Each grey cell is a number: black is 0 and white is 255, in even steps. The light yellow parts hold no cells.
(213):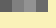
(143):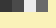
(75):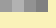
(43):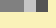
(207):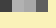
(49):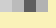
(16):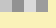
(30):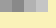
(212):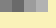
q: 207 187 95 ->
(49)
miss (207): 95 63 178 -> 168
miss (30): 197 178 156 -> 137
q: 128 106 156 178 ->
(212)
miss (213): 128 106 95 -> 146

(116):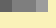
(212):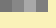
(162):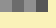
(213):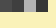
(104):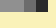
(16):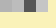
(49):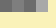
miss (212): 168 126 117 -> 135
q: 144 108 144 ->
(162)
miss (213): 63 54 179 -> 75
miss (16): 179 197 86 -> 188
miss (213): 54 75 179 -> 63
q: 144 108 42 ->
(104)
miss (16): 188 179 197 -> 86

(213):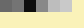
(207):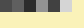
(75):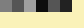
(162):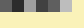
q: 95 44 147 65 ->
(207)
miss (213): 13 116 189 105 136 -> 201
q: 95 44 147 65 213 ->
(207)
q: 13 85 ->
(75)
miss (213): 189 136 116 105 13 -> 201

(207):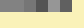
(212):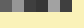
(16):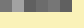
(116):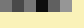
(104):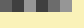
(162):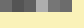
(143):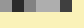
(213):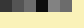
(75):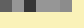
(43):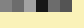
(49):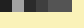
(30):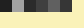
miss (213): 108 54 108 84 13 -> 130
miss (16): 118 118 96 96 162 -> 108
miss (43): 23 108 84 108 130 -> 162
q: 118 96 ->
(16)
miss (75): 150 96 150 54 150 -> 140
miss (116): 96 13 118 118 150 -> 73
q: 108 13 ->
(213)

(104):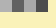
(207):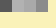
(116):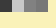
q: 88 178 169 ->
(207)
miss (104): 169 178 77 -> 97
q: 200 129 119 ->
(116)
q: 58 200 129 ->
(116)
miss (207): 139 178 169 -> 88
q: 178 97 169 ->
(104)
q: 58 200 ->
(116)

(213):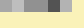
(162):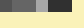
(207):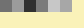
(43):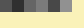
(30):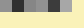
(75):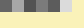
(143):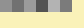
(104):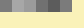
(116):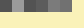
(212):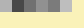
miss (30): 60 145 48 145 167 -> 134
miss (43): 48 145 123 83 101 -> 72
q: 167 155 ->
(104)
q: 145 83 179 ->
(213)
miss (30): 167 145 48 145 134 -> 60

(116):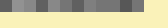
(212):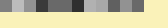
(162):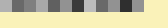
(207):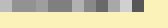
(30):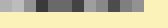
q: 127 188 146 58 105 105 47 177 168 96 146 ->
(212)
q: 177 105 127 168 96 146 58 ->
(162)
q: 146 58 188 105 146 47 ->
(162)

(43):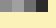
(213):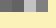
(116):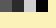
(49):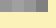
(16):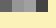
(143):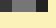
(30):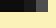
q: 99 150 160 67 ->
(16)
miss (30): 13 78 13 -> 25
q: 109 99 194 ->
(213)
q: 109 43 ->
(43)
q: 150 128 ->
(49)

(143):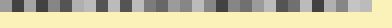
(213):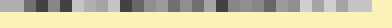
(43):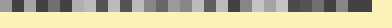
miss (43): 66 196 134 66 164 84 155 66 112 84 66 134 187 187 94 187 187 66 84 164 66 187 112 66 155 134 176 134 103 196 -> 75
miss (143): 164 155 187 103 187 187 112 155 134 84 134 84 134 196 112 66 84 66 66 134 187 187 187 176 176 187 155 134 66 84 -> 123

